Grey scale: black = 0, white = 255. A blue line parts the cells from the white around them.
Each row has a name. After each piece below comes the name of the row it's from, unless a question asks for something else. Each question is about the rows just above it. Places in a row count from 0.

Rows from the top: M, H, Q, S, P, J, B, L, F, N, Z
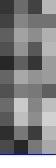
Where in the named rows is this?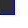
N, 0
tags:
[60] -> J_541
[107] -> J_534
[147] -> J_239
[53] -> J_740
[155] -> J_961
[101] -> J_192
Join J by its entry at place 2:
J_239

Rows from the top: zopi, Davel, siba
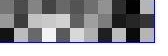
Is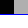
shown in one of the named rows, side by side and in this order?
no
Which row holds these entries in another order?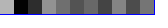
zopi
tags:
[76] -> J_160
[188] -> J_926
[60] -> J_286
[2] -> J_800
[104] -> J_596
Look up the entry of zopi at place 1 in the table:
J_160
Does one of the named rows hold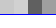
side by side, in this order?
yes
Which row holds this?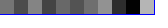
zopi

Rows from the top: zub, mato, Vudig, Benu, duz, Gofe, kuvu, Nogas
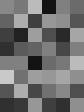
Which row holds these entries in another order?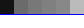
zub
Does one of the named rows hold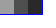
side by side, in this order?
yes
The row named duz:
[128 128  19 107 120 187]

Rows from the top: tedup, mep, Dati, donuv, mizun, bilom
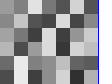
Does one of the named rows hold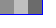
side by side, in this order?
no
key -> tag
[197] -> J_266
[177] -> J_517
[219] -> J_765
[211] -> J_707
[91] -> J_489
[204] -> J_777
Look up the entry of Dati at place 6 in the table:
J_777
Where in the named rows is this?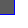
mizun, 6
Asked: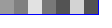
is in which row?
tedup
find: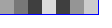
Dati

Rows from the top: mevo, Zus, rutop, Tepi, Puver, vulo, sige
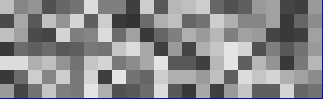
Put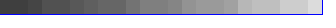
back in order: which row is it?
mevo
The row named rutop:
[191 161  75  69 212 127 133 220 108 161  57 102 127 175 154 183 127 161
 154  69  57  63 161]
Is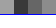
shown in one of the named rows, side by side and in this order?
yes
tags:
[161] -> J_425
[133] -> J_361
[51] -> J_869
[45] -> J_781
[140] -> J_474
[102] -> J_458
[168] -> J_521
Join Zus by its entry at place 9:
J_869
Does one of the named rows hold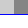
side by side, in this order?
yes
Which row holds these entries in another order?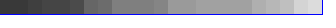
rutop
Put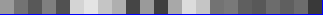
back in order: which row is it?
Tepi

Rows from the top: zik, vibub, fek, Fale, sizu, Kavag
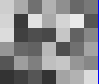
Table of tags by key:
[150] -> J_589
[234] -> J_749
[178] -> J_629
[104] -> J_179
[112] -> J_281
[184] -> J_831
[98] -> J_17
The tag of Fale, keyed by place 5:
J_281
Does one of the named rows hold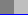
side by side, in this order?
yes
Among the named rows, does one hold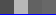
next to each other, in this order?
no
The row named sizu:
[ 85 158 127 191 198 150 135]

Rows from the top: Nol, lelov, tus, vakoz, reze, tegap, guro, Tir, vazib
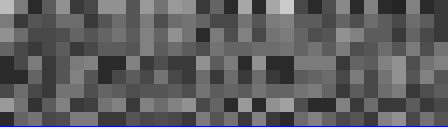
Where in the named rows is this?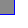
Nol, 24
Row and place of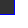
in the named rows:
Tir, 2
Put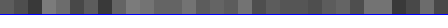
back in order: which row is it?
guro
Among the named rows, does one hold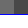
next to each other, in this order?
yes
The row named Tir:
[153 115  50  92 129  57  64 115 129  57 129 108 129 145  72 100  42 153
  42 145 161  78  42  42 129  57 108  57  57  92  57  72]
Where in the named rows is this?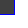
Tir, 6

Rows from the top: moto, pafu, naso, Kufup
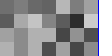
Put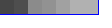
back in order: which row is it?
naso
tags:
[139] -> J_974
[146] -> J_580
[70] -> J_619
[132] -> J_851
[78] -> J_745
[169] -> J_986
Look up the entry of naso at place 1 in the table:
J_974
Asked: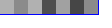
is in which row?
Kufup

